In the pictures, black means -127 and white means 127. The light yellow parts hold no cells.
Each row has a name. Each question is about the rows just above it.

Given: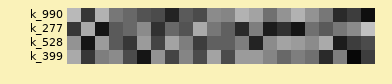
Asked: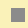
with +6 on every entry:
[17]
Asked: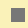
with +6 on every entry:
[-2]
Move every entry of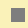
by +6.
[5]
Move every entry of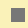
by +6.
[-2]

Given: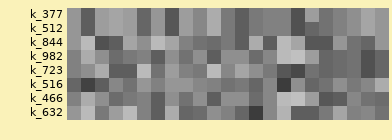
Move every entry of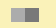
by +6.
[50  0]
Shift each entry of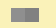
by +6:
[21  7]
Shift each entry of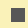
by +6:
[-34]
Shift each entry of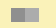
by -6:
[ 9 38]

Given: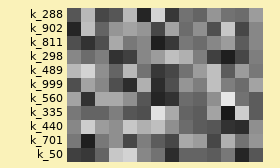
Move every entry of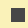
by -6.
[-62]
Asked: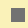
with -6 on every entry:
[-19]
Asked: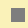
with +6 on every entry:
[5]

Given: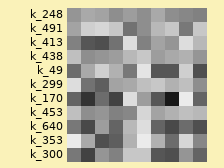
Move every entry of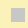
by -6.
[65]
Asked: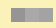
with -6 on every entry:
[15 35 29]
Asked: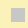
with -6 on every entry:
[65]
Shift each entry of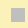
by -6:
[57]
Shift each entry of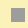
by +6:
[35]

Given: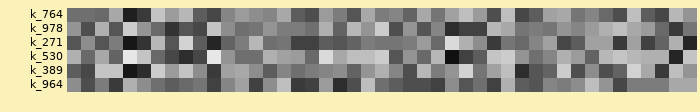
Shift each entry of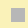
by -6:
[49]
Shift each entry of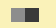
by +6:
[ 19 -63]

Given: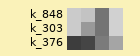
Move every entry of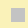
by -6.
[61]
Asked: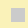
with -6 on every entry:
[69]
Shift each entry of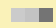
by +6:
[81 73 -5]
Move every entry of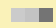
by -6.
[ 69  61 -17]
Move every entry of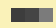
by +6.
[-60 -52   2]
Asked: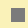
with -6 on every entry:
[-10]
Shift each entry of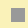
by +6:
[31]

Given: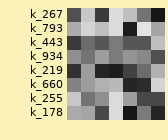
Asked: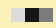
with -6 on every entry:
[  85 -111  -10]
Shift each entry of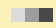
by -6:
[ 85  23 -61]
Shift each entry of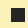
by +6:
[-84]
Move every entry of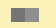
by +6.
[-5 21]
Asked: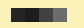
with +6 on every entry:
[-84 -92 -55 -13]
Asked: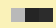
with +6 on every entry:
[ 63 -84 -77]

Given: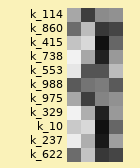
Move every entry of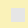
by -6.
[96]
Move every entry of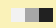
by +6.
[120  45 -88]
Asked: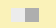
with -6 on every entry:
[102  40]
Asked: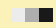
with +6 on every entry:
[114  52 -96]

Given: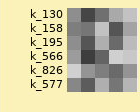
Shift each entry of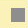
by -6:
[8]
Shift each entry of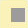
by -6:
[22]
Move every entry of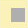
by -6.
[41]
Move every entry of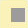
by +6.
[34]
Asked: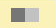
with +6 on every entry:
[-3 72]
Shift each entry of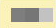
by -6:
[ -7 -15  60]

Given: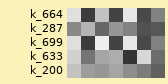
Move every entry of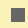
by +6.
[-18]
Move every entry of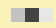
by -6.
[ 60 -66  97]
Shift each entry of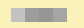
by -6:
[60 23 16 31]

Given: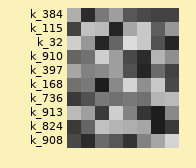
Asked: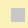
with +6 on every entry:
[78]
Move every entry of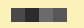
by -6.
[-60 -89 -26 -46]
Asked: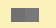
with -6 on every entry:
[-20 -12]
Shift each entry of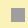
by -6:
[24]
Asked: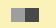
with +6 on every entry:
[ 36 -48]
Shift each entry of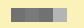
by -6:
[-20 -12 -20  46]
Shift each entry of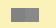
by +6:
[ 8 15]

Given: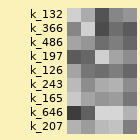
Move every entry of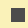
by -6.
[-57]
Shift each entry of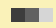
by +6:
[-60 -24  92]
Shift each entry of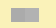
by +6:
[49 56]
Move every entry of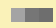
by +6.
[ 42  -3 -11]

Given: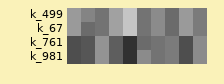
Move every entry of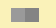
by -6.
[20 -2]
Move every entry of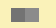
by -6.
[-18   5]
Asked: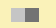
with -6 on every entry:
[ 63 -18]

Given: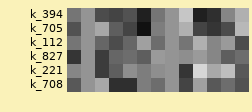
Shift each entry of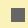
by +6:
[-19]
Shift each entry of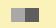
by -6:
[ 34 -39]
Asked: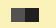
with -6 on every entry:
[ -51 -101]
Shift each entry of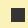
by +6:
[-68]

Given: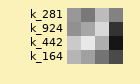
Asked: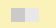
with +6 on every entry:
[ 80 110]
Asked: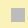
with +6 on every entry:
[66]

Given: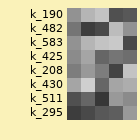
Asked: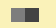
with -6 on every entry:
[ -8 -66]
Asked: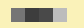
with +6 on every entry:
[ -4 -60 -48  66]
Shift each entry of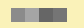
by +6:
[ 17  43 -19  -4]
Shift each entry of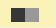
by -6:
[-78  19]
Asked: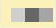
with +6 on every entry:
[ 85 -19  43]
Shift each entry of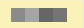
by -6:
[  5  31 -31 -16]
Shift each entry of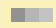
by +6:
[24 59 73]

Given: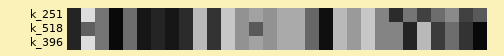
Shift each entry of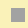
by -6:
[28]
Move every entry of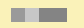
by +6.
[32 77 10 10]
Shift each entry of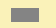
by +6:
[10 10]

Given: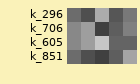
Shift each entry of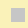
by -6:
[64]
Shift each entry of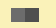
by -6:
[-25 -54]
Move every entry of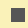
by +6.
[-35]
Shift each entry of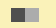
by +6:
[-42  50]
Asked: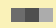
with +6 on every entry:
[-13 -42  50]
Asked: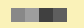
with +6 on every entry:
[ 14  36 -57 -27]
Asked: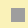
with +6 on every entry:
[36]

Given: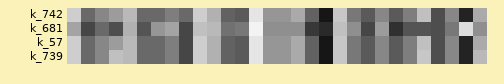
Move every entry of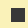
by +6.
[-65]
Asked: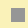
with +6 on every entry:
[28]
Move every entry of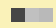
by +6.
[-51  70  63]
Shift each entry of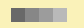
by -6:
[-28   1  22  51]
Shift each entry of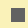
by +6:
[-23]
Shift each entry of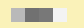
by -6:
[ 51 -20 -13 109]

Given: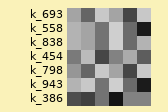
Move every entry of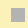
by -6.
[45]
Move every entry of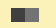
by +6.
[-57  -6]
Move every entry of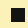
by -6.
[-113]
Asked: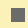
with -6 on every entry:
[-26]
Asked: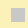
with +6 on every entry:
[78]
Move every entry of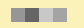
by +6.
[ 28 -20  78  42]
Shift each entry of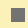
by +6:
[-6]

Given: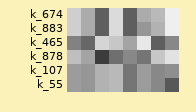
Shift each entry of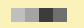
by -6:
[ 57  30 -73 -22]
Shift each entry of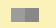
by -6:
[22  2]

